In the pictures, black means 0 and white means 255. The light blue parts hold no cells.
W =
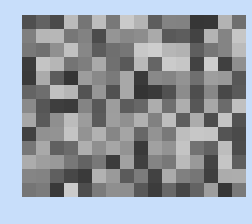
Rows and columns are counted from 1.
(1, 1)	79
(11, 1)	172
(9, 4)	196
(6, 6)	150
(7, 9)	103
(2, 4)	119
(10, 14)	98
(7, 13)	87
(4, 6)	170
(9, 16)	74
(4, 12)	198
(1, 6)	189
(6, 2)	110
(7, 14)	168
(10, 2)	169
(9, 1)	65
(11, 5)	99
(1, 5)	117
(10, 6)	143
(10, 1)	119
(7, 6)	88
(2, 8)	136
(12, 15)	172
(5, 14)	158
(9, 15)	84
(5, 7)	122
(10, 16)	76
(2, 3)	183
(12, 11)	171
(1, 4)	187
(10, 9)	58
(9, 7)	134
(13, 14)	158
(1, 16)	111
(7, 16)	192
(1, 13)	54
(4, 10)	101
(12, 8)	91

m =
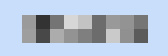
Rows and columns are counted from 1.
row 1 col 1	154
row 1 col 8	147
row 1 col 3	116
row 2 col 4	147
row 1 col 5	195
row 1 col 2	51

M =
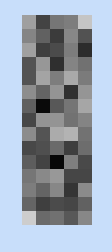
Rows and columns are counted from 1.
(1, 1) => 159
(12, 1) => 118
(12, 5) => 70
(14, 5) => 97
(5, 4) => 169
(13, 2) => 100
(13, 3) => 135
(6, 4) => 48
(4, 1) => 83
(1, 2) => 67
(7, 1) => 96
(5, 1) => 83
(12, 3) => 152
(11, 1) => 93
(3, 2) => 63
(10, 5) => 109
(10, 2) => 79
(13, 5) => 139
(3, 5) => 44
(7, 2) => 10
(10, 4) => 62
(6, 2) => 100

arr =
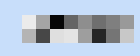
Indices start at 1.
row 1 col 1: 235
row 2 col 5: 158
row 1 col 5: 142
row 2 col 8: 200
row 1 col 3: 7
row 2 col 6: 37

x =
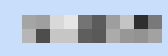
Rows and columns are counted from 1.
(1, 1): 165
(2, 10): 162
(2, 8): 151
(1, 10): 121
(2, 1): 182
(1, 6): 91

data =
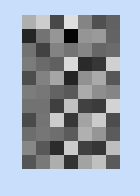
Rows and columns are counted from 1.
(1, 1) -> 175
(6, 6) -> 142
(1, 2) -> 205
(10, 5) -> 64
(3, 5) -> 134
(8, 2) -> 116
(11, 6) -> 192
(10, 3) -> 43
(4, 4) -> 218
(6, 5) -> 171
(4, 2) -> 106
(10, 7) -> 190
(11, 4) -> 51
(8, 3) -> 204
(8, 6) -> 203
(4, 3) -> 96
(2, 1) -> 37
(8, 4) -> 55
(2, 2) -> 115

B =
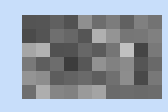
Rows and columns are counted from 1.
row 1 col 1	84
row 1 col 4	82
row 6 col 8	108
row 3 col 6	91
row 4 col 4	60
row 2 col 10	128
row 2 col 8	118
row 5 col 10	120
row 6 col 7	106
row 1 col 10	115
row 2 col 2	84
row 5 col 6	94
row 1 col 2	85
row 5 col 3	93
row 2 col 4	103
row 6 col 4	129
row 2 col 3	111

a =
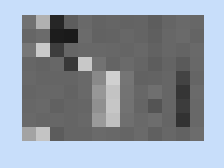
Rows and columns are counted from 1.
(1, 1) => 113
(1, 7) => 101
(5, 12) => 67
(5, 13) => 101
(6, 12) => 53
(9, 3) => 92
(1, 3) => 38
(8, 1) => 105
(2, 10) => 95
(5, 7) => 208
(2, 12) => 106
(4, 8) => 106
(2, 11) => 103
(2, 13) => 100
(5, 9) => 98
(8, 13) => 104
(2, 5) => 107
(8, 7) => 192
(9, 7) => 104
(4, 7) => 100
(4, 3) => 103
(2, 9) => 100
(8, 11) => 101
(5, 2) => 101
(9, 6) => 106
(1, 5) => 105
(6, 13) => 106
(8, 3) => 103
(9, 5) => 101
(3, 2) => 202
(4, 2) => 99
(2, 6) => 98
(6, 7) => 195
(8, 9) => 105
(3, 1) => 119
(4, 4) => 56

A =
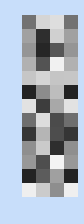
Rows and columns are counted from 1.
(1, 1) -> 114
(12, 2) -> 92
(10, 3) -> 46
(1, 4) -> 114
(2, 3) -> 208
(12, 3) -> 160
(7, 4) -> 226
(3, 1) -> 149
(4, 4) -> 177
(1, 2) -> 213
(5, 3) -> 197
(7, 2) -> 61
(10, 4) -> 143
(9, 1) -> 53
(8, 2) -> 221

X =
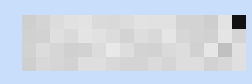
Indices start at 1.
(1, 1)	207
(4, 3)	213
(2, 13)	211
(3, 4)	208
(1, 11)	225
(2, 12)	214
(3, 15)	192
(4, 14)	210
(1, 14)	206
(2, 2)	210
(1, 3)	220
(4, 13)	221
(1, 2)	212
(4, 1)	207
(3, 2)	220
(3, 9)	211
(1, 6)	218
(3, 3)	214
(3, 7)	232

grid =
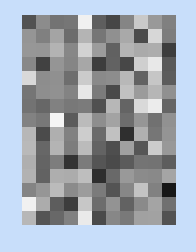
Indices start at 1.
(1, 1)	82
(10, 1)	185
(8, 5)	187
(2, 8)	169
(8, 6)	142
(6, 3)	145
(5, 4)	110
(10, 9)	86
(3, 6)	156
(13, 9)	195
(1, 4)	118
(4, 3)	149
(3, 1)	151
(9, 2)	75
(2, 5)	180
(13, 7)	84
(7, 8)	100
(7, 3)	129
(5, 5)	203
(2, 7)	144
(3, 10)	173
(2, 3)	164
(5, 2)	141
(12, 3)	174
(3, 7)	97
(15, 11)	82
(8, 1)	130
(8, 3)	245
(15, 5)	234
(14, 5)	199
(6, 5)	231
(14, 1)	241
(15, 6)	74
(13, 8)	135
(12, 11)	165
